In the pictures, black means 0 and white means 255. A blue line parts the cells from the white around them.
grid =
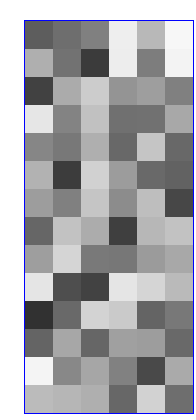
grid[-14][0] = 93
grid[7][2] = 172
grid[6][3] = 140
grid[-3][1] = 167
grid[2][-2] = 158
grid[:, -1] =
[247, 243, 128, 168, 104, 98, 71, 194, 168, 186, 120, 105, 170, 110]
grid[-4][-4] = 211
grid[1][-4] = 59
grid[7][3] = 63
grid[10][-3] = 202
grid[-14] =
[93, 110, 128, 238, 184, 247]
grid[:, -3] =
[238, 237, 148, 112, 104, 156, 140, 63, 119, 229, 202, 160, 129, 103]
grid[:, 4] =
[184, 125, 158, 113, 197, 105, 190, 183, 155, 213, 100, 157, 73, 210]
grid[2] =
[65, 171, 204, 148, 158, 128]
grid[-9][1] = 60
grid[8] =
[158, 213, 121, 119, 155, 168]
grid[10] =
[49, 105, 211, 202, 100, 120]
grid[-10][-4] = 175
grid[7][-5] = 194

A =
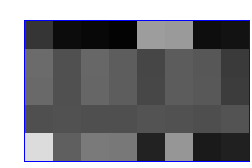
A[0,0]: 53
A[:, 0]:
[53, 107, 105, 79, 220]
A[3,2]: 79
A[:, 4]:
[157, 70, 71, 83, 34]
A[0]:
[53, 12, 8, 3, 157, 154, 14, 18]
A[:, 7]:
[18, 58, 60, 83, 32]
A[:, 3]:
[3, 93, 93, 79, 120]
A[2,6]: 88

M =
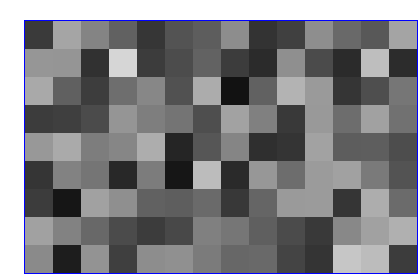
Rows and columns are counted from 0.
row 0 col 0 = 58
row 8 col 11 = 198
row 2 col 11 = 53
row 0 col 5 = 83
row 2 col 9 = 179
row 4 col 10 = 162
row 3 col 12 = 161
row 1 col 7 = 60
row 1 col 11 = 43
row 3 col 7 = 162
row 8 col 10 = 52
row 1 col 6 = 98
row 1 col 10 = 75
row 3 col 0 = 60
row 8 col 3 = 63
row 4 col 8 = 47
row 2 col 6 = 172
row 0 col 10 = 142
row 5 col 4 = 124
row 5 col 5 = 22
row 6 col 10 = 155
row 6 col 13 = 107
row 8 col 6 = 123
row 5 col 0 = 53
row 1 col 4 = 60
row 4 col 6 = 86
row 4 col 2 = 125
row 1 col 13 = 44
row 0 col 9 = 64
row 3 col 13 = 113
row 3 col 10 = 153
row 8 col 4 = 141
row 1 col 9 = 143

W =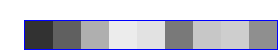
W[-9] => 50
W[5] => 121
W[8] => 143
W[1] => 96

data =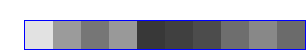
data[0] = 226
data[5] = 64
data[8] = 136
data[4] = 56

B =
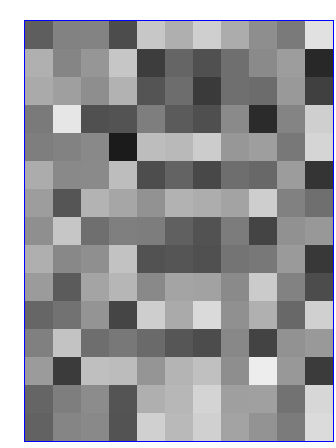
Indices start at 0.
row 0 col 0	94
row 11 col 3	120
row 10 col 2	148
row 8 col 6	80
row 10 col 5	170
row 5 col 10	52
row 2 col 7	111
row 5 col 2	138
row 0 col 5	175
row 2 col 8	108
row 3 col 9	132
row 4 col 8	158
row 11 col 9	146
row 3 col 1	230
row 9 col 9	130
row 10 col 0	102
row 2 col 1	159
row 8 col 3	194
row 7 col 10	152
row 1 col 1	133
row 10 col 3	69
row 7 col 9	145
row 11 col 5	86
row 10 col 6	218
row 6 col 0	157
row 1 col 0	176
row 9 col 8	203
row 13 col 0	101
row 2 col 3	178
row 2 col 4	84
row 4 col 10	213
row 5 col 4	77
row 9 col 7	138
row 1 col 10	40
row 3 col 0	122

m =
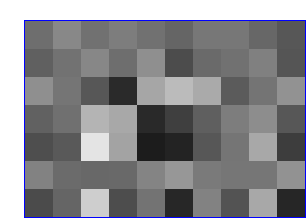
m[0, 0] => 110
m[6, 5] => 39
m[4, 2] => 228
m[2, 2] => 87
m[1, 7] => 113
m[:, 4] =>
[113, 143, 166, 41, 28, 132, 115]
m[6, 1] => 101
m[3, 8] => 141
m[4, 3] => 163
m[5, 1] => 107
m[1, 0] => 96
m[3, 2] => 180
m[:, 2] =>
[113, 135, 87, 180, 228, 104, 206]
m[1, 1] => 114
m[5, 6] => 122
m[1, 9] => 85
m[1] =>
[96, 114, 135, 110, 143, 76, 106, 113, 128, 85]
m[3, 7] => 125
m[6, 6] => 130
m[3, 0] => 97

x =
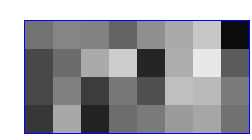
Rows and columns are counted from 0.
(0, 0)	114
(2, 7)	123
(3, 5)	155
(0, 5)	170
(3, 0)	55
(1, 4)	37
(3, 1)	168
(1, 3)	205
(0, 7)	12
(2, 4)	80
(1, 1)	108

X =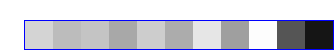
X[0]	212
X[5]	172
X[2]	196
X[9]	85
